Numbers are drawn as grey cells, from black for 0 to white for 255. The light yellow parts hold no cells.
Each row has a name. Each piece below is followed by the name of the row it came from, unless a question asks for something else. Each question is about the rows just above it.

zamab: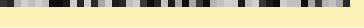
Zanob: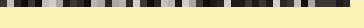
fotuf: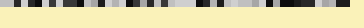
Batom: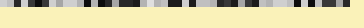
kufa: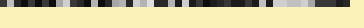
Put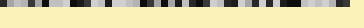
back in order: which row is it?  zamab
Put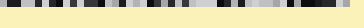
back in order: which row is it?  fotuf

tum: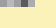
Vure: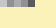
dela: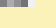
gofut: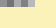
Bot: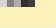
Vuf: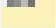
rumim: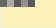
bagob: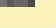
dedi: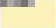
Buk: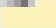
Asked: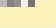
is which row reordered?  Vuf
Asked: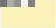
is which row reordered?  dela
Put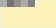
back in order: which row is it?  dedi

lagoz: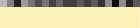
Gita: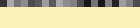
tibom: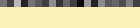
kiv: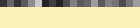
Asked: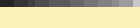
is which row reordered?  kiv
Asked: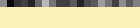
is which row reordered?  lagoz

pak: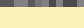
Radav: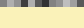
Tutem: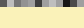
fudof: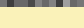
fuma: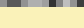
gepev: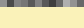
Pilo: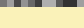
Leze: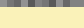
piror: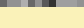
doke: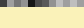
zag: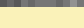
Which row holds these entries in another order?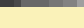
fudof
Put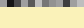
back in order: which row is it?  Tutem
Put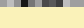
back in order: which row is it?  Tutem
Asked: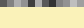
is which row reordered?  Radav

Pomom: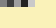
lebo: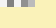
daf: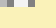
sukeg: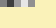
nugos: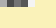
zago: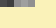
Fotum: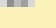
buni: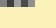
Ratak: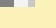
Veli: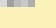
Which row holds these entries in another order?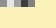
sukeg
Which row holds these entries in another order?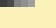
buni
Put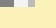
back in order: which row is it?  daf
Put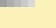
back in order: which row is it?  Veli
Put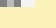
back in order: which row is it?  daf

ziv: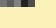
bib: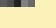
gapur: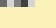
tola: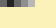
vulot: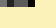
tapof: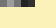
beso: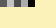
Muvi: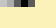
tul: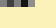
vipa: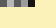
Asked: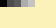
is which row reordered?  beso
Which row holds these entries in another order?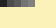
ziv

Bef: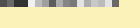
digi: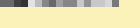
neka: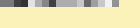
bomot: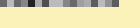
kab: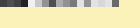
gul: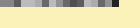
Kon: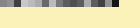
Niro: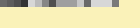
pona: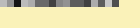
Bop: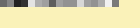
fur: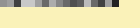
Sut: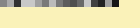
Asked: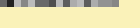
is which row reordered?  gul
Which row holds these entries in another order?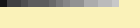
Kon

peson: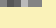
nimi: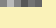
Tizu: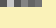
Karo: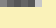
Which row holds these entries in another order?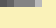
peson
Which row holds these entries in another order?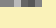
peson
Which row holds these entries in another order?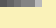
nimi
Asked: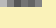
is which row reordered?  nimi
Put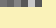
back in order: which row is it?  Tizu

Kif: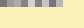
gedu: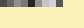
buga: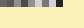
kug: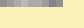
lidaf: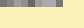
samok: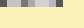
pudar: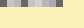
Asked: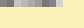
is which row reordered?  Kif
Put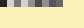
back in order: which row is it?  buga
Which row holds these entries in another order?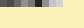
gedu

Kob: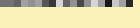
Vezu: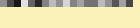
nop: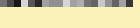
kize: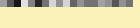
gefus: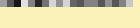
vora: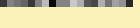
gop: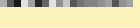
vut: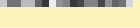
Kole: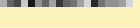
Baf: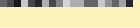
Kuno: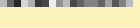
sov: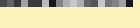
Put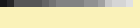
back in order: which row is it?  gefus
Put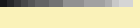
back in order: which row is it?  nop
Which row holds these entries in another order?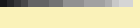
Kole
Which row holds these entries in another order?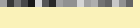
nop
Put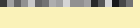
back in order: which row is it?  nop

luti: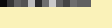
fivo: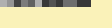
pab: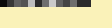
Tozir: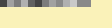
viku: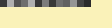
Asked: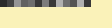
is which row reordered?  viku
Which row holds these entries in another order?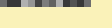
fivo
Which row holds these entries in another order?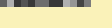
fivo
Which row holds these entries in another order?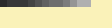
viku

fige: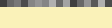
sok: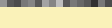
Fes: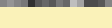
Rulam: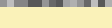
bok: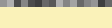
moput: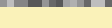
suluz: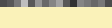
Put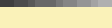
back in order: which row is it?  fige
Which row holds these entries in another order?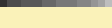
suluz
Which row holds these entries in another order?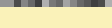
fige
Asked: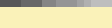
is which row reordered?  moput
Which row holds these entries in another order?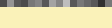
sok

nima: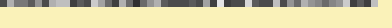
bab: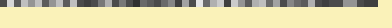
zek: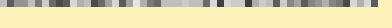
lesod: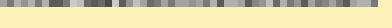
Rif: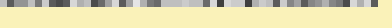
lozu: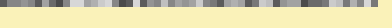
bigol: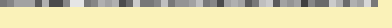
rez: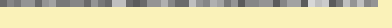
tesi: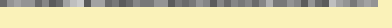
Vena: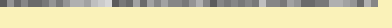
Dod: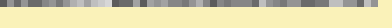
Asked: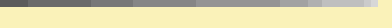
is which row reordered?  Dod
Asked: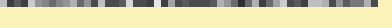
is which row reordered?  nima

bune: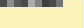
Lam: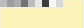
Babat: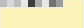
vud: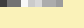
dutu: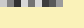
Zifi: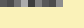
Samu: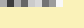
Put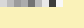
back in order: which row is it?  Lam
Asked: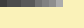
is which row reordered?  Zifi
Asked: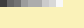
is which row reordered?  Samu

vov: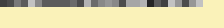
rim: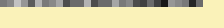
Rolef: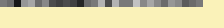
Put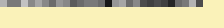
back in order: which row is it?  Rolef
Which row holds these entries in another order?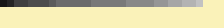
Rolef
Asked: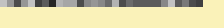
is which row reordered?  vov
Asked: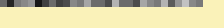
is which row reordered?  rim

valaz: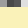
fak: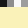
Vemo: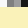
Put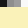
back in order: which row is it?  fak
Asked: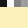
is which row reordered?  Vemo
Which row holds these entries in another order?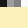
Vemo
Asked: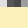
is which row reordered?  valaz

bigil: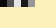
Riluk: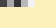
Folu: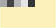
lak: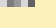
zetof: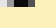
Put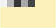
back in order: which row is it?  Riluk
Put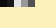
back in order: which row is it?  bigil
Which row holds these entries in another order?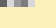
lak

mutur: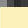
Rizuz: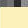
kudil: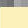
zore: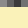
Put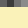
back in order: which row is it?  zore
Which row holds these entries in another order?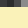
mutur
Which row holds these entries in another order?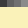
zore
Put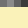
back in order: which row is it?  zore
